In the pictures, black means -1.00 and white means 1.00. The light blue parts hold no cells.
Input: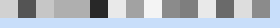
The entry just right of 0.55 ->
0.37
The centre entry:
0.27
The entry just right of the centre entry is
0.91
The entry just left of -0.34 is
0.64

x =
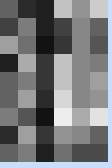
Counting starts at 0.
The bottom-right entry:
-0.41
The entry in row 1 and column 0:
-0.49
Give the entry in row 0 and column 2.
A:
-0.76
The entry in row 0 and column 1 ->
-0.67
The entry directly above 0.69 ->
0.52
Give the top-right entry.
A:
0.60
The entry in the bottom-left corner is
-0.23
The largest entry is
0.86
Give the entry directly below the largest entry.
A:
0.15
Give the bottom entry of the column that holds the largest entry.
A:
-0.13
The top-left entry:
-0.23
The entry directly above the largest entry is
0.69

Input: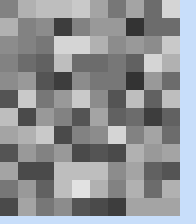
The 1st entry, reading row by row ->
0.02
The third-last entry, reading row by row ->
0.29
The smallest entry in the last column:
-0.34
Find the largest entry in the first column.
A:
0.49
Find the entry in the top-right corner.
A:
0.67
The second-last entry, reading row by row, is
0.29
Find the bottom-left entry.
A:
-0.42
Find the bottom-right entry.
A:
0.29
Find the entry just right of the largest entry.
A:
0.39
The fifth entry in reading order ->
0.58
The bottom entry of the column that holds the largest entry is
-0.34
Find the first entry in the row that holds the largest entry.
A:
-0.07
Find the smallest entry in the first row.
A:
-0.15
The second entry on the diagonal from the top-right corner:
-0.15
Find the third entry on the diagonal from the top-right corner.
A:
0.20
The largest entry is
0.77
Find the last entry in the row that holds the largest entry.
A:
0.39
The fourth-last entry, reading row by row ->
-0.52
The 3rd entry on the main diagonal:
-0.07

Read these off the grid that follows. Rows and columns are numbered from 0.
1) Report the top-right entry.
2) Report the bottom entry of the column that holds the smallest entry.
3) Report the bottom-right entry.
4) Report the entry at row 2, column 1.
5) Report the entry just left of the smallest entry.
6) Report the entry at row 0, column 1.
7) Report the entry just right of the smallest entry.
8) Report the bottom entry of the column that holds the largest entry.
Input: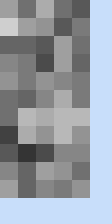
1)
-0.31
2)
-0.21
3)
0.15
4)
-0.21
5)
-0.31
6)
-0.12
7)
-0.41
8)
0.25

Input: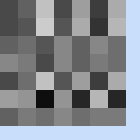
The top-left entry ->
-0.43
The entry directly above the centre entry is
0.06
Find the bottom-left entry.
-0.24
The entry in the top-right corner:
0.34
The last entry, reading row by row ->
-0.04
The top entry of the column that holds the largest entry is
0.51
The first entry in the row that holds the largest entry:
-0.43
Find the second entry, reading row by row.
-0.24
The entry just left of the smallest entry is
0.16
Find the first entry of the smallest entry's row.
0.24
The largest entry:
0.60
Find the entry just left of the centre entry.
-0.43
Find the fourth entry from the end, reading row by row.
0.06
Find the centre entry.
0.06
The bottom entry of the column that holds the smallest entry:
-0.14

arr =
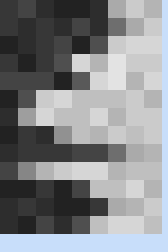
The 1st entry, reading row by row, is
-0.57
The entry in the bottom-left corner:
-0.65
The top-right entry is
0.41
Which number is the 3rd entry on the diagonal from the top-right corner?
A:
0.59
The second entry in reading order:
-0.47
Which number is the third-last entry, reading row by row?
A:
0.68
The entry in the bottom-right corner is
0.50
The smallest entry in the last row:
-0.73
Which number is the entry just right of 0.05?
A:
0.41
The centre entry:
0.50
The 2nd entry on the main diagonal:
-0.65
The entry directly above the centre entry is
0.50
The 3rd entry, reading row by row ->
-0.65
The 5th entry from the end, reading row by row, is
-0.38
